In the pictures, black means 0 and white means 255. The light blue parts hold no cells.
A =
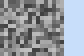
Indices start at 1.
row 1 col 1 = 99
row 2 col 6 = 169
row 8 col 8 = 64
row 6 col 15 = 125
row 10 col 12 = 108
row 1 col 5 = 106
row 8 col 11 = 116
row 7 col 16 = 177
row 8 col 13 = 171
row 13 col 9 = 65
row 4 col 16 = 137
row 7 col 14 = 95
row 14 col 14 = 167
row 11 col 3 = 120
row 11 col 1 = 94
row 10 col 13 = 86
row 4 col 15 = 177
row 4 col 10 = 170
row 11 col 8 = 144
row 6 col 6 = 185
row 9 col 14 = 87
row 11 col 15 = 91
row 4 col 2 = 171
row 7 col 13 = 141
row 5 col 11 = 173
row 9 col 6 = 89
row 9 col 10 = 187
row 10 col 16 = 178
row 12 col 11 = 154
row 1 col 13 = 179
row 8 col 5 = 170
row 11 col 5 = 64
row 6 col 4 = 99
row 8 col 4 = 79
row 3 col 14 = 84
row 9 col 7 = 110
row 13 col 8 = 193
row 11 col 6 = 182
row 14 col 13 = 97

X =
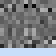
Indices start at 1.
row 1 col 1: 116
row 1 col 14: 126
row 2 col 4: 62
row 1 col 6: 123
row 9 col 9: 165
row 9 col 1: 145
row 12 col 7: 46
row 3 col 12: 168
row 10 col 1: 106
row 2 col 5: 138
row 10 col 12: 74
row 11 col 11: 114
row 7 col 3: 87
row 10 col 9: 137
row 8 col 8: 123
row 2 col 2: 115
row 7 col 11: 115
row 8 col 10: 101
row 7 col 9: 112
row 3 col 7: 100
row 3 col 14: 152
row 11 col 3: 145
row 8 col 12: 113
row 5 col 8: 107
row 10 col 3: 92
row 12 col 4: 82
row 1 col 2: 94
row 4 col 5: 107
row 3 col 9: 138
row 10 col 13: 134
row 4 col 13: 101
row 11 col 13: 67
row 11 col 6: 86
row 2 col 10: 119
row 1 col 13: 119
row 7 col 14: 102
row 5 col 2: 131

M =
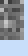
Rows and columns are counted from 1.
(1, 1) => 67
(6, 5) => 99
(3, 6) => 112
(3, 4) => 69
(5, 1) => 84
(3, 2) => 86
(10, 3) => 94
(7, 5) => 108
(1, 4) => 87
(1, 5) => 93
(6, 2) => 198
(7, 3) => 144
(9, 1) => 117
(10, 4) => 103
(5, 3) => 82
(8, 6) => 156
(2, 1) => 120
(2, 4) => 120
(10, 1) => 93
